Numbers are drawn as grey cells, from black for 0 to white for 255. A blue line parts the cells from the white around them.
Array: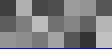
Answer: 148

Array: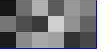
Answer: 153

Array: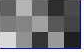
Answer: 45

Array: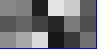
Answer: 202

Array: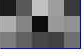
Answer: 159

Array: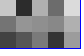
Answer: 108

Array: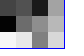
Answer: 25

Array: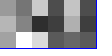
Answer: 196
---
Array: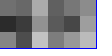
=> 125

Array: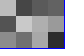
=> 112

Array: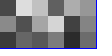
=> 124

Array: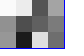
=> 27

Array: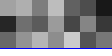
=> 203

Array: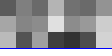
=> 50

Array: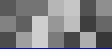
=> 70

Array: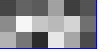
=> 231
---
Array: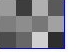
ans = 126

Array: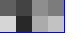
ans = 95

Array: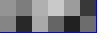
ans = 148

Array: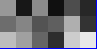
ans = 109

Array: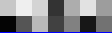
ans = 199

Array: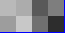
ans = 185

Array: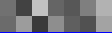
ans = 113

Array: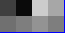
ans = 63

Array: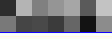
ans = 46

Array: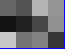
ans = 19
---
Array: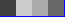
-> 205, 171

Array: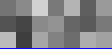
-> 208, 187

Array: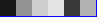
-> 227, 207

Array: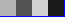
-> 209, 181

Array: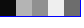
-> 239, 180

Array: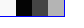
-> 249, 180
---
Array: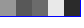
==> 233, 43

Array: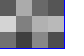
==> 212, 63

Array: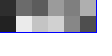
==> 235, 34

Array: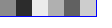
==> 235, 44

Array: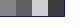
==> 206, 60

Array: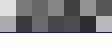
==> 223, 44

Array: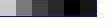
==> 202, 0
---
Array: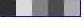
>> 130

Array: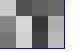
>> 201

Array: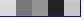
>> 148

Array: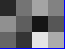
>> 164

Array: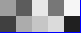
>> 219

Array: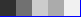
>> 171
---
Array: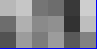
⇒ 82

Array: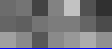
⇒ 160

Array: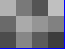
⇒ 76

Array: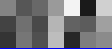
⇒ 52

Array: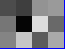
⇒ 132

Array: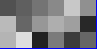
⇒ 180

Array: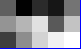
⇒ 62

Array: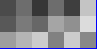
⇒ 158

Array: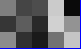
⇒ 140
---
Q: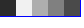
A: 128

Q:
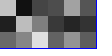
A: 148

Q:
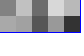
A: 153

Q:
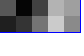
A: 203

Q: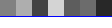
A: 108

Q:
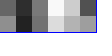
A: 179

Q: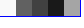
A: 25

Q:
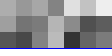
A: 101

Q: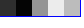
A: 236
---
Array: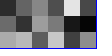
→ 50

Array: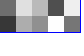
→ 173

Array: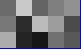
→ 44

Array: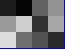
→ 207

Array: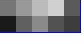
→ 96

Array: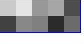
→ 136
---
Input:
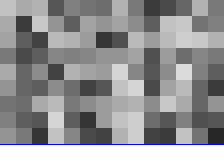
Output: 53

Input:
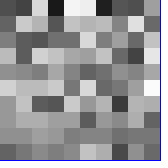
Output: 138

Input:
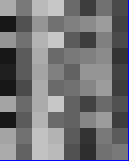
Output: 193

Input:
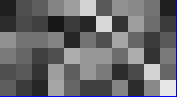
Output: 38

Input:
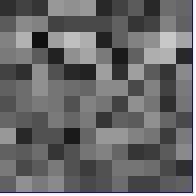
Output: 122

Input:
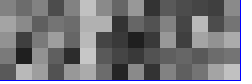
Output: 158

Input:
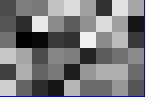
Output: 43
